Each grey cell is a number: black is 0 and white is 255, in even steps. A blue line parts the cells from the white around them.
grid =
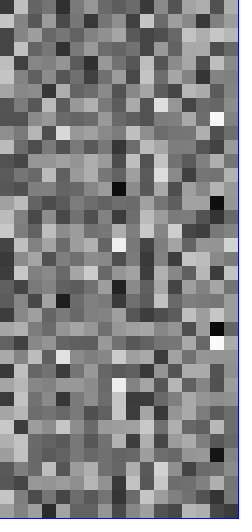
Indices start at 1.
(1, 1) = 57
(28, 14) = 97
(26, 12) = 59
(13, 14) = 63
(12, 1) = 82
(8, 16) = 102
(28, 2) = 183
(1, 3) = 101
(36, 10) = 107
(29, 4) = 138
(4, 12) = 152
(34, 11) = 89
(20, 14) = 95
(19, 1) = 58
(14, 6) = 104
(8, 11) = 84
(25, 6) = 95
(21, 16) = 166
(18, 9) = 238
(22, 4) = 162
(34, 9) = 102
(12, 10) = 190
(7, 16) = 91
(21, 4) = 132
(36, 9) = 53
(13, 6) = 154
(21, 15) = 130
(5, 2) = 64
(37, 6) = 98
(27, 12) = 148
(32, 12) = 70
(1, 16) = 81
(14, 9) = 13
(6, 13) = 166
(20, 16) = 59
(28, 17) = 156
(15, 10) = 107
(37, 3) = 159

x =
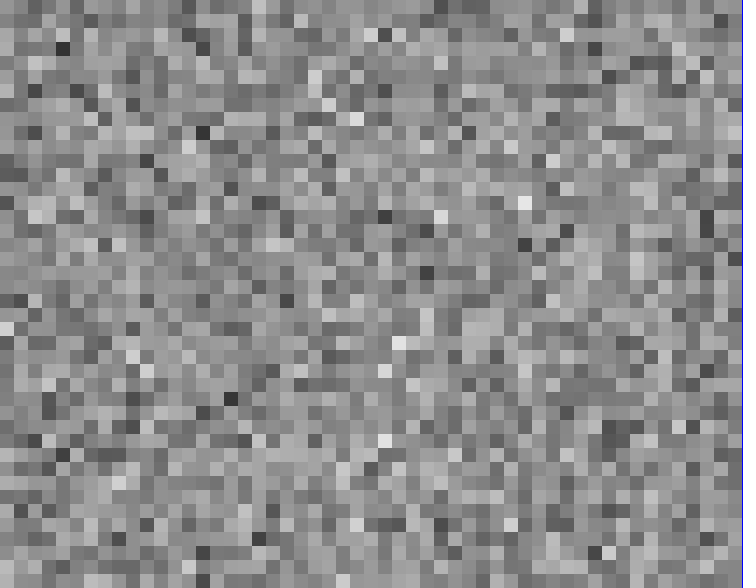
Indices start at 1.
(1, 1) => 149
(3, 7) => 180
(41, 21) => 150
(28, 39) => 140
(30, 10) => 113
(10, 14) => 159
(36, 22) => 123
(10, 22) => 130
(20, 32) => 126
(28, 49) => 110
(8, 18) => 113
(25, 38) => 135
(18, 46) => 152
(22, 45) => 149
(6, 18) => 181
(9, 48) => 136
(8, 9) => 169
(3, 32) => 155
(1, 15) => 141
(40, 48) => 154
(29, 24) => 176
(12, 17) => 138
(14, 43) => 154
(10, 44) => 104
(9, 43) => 143
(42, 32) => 128
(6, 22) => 111
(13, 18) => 143
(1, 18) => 132
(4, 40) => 146
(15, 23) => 164
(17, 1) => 155
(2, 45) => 167
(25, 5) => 156
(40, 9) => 130
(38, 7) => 187
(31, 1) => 110
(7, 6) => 74
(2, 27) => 140
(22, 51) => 102

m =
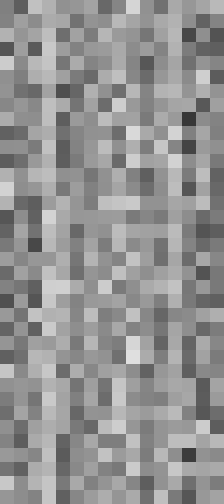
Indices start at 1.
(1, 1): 128
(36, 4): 197
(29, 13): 159
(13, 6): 146
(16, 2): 141
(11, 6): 131
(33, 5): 91
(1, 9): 133
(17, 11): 161
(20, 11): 143
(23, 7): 189
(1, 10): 213
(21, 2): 118
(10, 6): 133
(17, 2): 165
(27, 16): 133
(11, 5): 92
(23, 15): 161
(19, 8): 146
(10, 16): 128
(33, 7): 147
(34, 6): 137
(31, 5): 164
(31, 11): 123
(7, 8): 145
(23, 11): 135
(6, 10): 135
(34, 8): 130
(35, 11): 94
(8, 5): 171
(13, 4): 189
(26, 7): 152
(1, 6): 150
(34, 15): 165
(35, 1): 200
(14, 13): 189
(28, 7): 159
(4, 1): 85
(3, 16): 83

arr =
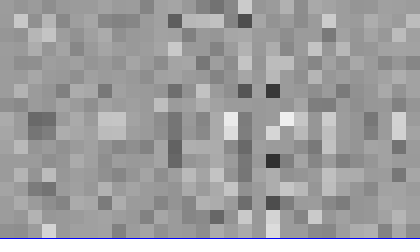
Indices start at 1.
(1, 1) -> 156
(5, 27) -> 155
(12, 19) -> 153
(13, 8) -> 144
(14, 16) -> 170
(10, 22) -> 185
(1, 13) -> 165
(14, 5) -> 155
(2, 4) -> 181
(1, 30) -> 156
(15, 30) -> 160
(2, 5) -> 136
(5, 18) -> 196
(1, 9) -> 155
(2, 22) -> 140
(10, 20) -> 214
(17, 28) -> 131
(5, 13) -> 164
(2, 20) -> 147
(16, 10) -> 153
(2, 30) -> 188
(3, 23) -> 155
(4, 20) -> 173
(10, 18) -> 126
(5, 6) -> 160
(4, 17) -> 156
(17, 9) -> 129
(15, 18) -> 109
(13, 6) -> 158
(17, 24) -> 135
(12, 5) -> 149
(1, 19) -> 150
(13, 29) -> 119
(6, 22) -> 144
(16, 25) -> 161
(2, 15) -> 186
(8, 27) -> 151
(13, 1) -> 155
